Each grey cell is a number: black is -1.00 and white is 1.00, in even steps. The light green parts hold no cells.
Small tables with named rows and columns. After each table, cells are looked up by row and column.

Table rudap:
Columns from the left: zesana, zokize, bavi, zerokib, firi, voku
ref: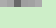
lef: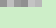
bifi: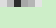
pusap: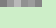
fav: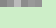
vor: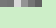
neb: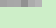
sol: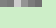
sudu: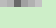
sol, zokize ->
-0.04
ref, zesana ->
0.35
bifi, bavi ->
-0.65
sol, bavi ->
0.61
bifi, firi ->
0.42
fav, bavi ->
0.47
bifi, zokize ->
0.44
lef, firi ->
0.53
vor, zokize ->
-0.09
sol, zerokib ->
0.16
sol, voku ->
-0.12
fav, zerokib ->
0.10
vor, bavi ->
0.70
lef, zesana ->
0.17
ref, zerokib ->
0.25
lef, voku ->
0.44
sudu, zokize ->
0.39

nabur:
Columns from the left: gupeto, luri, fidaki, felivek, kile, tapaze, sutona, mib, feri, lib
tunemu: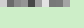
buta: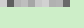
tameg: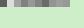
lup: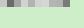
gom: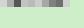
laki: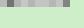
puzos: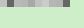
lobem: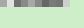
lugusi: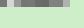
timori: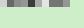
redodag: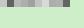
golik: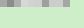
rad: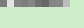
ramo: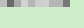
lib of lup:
-0.04
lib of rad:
0.48
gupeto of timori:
0.65
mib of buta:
0.39
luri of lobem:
0.77
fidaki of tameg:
0.27
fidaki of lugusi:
0.19
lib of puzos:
-0.19
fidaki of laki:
0.41
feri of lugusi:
0.01
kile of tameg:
0.19
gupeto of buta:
0.62
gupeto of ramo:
0.49
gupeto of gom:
0.66
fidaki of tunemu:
0.09
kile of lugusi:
-0.07
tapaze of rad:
-0.13
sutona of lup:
0.68

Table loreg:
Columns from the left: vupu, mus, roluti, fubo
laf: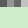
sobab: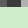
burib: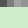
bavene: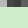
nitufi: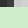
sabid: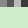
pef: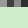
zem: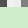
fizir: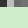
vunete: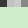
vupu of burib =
-0.34
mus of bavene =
-0.46
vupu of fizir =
-0.60
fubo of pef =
-0.63
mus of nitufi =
-0.52
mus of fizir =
0.48
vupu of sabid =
0.08
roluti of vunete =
0.59
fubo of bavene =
-0.26

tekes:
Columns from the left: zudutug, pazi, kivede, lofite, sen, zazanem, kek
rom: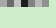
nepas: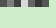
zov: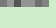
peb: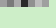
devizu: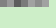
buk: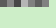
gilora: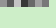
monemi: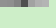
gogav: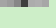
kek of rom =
0.13
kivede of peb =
0.35
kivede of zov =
-0.33
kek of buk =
0.01
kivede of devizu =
-0.27
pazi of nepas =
-0.02
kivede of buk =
-0.44
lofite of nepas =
0.71
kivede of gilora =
0.54
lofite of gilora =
-0.57
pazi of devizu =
0.21
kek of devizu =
0.26
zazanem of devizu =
0.10
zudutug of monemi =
0.14
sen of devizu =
0.26

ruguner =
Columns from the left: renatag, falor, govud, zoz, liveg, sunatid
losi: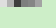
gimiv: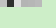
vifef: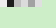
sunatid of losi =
0.28
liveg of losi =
0.04
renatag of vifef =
0.86
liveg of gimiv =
0.43
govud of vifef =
0.50
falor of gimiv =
-0.63
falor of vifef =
-0.77
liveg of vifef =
0.27
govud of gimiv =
0.75
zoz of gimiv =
0.41
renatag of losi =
0.74
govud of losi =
-0.51
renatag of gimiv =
0.51
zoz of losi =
-0.01
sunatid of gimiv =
0.46
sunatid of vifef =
0.75

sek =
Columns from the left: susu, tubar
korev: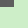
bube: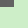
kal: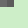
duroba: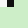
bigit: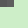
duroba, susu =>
0.94
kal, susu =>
-0.17
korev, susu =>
-0.27
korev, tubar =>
-0.26
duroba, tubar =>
-0.88
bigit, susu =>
-0.31
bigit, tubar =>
-0.26
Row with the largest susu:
duroba

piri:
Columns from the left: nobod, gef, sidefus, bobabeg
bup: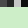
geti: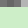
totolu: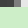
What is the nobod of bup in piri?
-0.42
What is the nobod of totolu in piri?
-0.50
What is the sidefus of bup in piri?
0.55
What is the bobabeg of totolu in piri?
0.81
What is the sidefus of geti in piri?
-0.09
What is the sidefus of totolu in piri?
-0.01
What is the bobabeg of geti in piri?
0.41
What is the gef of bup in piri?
-0.70
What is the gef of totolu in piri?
-0.48

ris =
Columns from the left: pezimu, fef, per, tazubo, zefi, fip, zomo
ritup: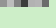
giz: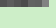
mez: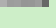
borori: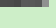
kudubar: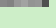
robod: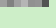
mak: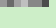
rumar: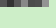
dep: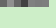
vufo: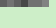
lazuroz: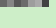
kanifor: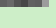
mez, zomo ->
-0.19
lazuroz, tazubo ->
-0.16
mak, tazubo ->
0.50
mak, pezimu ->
0.20
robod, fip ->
0.16
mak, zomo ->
-0.40
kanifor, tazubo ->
-0.44
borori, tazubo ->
-0.30
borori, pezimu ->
-0.40
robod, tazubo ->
0.42
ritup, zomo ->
-0.15

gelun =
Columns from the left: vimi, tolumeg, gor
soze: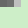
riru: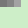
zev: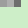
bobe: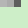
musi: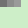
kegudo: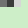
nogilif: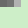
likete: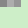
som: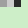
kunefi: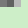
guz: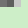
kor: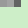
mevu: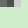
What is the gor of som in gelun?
-0.67
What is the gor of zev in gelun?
-0.14
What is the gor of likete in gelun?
0.18
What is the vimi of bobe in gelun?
0.42
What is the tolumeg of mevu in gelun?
-0.38
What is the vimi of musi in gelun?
-0.11
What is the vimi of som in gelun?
0.25
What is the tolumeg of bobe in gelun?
0.34
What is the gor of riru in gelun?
0.28
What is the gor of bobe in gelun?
-0.26
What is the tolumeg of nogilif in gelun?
-0.10
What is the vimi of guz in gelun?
-0.11
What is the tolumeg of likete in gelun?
0.36
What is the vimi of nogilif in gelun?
-0.18
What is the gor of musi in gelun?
0.21
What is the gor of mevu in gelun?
0.61

